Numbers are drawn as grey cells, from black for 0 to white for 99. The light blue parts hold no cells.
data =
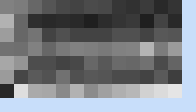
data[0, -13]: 50
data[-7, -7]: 29
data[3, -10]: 40
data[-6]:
[69, 40, 18, 16, 17, 16, 12, 17, 20, 22, 12, 26, 16]
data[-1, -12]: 86
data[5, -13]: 60
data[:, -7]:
[29, 12, 26, 49, 40, 34, 54]
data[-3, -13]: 65
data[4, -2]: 29
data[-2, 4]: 44
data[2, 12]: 33
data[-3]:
[65, 58, 30, 30, 26, 28, 40, 34, 41, 40, 44, 29, 39]
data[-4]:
[44, 43, 50, 40, 47, 50, 49, 47, 50, 51, 70, 48, 60]
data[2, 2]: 45
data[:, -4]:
[19, 22, 31, 51, 40, 29, 71]
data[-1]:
[15, 86, 66, 65, 53, 69, 54, 62, 68, 71, 81, 85, 89]
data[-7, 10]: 23
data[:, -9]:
[28, 17, 31, 47, 26, 44, 53]
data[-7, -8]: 26
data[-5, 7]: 26
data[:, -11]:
[40, 18, 45, 50, 30, 35, 66]
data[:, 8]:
[21, 20, 31, 50, 41, 29, 68]
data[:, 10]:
[23, 12, 26, 70, 44, 26, 81]

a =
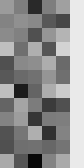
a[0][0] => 60
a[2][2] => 31
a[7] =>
[39, 64, 48, 23, 31, 91]
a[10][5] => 91
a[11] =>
[66, 33, 3, 51, 66, 91]
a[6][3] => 67
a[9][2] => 68
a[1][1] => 56
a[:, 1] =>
[49, 56, 50, 43, 53, 41, 11, 64, 61, 46, 43, 33]
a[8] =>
[51, 61, 21, 48, 49, 91]
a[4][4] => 41
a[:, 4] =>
[62, 27, 70, 82, 41, 43, 79, 31, 49, 51, 45, 66]
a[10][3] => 40
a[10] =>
[31, 43, 44, 40, 45, 91]
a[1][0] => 51

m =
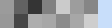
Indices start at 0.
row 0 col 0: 60
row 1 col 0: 59
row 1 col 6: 80
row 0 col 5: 61
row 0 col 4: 79

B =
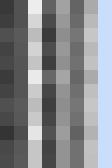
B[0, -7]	22
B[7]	[31, 35, 73, 24, 55, 46, 77]
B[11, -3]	57
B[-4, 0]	28
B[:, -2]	[39, 41, 46, 42, 44, 40, 43, 46, 44, 38, 44, 44]
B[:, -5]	[92, 83, 73, 82, 76, 91, 79, 73, 78, 89, 77, 77]
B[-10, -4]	23
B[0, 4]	63
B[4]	[28, 33, 76, 24, 56, 44, 75]
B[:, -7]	[22, 24, 31, 26, 28, 23, 26, 31, 28, 20, 28, 29]
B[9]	[20, 30, 89, 32, 61, 38, 69]
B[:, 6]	[66, 72, 77, 72, 75, 66, 74, 77, 74, 69, 75, 74]
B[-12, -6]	32
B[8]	[28, 34, 78, 27, 57, 44, 74]
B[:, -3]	[63, 59, 55, 59, 56, 64, 57, 55, 57, 61, 57, 57]
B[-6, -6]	33

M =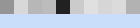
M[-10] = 58
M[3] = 73
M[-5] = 79

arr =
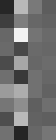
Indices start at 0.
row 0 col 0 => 15
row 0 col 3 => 36
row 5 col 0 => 43
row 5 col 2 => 44
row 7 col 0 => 46
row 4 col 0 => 29
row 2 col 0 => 40
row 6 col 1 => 67
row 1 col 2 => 40
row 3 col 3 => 40
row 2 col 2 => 45
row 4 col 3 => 42
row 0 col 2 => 47

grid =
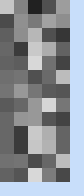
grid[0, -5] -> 77
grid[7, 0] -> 35
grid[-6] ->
[35, 40, 59, 83, 46]
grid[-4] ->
[40, 23, 78, 68, 39]
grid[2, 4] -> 21
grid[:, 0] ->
[77, 29, 37, 40, 38, 43, 45, 35, 40, 40, 40, 44, 38]
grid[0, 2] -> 13
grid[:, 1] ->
[51, 56, 55, 23, 36, 45, 59, 40, 58, 23, 23, 45, 33]
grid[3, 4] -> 38
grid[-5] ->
[40, 58, 59, 33, 26]
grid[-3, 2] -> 77
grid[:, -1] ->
[61, 55, 21, 38, 26, 73, 33, 46, 26, 39, 39, 73, 28]
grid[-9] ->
[38, 36, 84, 44, 26]
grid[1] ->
[29, 56, 47, 63, 55]

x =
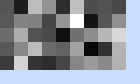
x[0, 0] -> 33
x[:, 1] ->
[11, 51, 67, 53, 82]
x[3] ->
[34, 53, 73, 42, 38, 63, 3, 19, 70]
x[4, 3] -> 17
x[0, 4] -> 17
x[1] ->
[34, 51, 50, 27, 58, 99, 8, 33, 56]
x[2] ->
[42, 67, 32, 29, 6, 44, 55, 71, 84]
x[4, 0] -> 23
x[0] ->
[33, 11, 73, 57, 17, 74, 30, 32, 28]
